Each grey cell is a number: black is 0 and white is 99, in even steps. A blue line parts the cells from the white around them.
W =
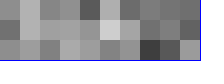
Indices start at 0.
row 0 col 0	55
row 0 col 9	43
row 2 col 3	66
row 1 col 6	64
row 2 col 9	60
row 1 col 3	63
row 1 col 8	49
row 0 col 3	56
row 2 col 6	57
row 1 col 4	58

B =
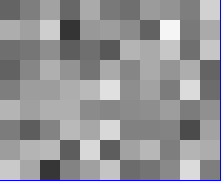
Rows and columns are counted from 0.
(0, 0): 39
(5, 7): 55
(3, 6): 52
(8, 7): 45
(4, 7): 63
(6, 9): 29
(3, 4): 45
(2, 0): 43
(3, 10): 39
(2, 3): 36
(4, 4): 72
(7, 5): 36
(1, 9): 47
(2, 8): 77
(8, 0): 78
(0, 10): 81
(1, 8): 95
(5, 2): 68
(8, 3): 51
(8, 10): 49
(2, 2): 55
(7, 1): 70
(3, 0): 38
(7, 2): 72
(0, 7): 60
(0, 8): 57
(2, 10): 77
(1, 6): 54
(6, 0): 48
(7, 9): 70

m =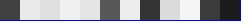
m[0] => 25
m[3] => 93
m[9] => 95
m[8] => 85

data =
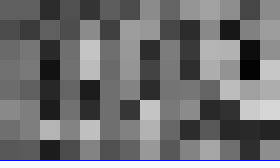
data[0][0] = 37
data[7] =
[34, 35, 11, 29, 51, 31, 38, 59, 34, 51, 64, 43, 18, 55]
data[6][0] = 43
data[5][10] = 16
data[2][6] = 59
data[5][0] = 53
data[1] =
[29, 23, 37, 30, 54, 25, 61, 59, 27, 17, 53, 9, 50, 61]
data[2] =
[41, 46, 16, 43, 76, 43, 59, 17, 48, 22, 70, 69, 5, 56]
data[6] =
[43, 49, 70, 51, 74, 43, 50, 69, 40, 17, 34, 15, 16, 14]
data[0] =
[37, 37, 17, 31, 20, 36, 29, 54, 39, 58, 63, 55, 27, 54]
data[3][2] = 7
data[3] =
[44, 47, 7, 44, 73, 41, 58, 26, 47, 18, 67, 57, 1, 77]
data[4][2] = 15
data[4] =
[42, 37, 15, 39, 11, 43, 51, 17, 45, 46, 39, 73, 62, 67]
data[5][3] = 44
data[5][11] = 19
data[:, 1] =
[37, 23, 46, 47, 37, 49, 49, 35]
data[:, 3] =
[31, 30, 43, 44, 39, 44, 51, 29]
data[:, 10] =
[63, 53, 70, 67, 39, 16, 34, 64]

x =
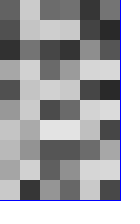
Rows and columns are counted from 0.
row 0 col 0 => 38
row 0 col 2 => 42
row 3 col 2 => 41
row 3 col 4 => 83
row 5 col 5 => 85
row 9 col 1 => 21
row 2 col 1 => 45
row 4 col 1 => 76
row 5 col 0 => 59
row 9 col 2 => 58
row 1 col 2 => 80
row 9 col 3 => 40
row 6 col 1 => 66
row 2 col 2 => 27
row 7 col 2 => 33
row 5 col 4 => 82

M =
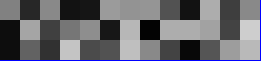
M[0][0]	50
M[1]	[5, 64, 25, 46, 55, 9, 71, 1, 67, 67, 63, 26, 80]
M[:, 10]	[67, 63, 33]
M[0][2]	53
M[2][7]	53
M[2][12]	72
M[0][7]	58
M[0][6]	57
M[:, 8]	[32, 67, 26]
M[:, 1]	[15, 64, 38]
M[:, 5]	[60, 9, 32]

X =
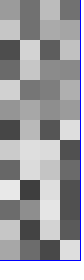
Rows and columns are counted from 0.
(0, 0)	60
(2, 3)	75
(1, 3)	64
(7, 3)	31
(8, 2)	76
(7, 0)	79
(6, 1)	72
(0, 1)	44
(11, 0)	77
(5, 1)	65
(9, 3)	31
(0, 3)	44
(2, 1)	82
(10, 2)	89
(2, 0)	30
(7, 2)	85

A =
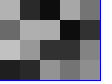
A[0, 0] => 69
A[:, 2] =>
[5, 67, 19, 57]
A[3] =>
[12, 16, 57, 45, 55]
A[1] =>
[41, 68, 67, 5, 19]
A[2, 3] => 19

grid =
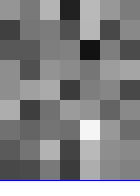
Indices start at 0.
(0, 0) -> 58
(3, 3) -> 54
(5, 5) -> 39
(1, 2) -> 48
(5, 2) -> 44
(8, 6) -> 50
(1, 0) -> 25
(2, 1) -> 34
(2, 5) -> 49
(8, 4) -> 67
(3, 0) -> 55
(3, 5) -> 61
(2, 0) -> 34
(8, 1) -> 29
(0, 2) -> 70
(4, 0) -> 55
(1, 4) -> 71

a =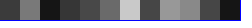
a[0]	23
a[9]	53
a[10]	27
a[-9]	21

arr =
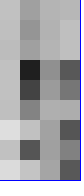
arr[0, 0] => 75
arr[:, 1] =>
[62, 58, 62, 12, 26, 51, 75, 33, 76]
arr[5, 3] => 67
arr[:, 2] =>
[70, 69, 70, 56, 60, 68, 63, 62, 64]
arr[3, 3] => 34
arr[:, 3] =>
[71, 74, 74, 34, 46, 67, 33, 50, 34]
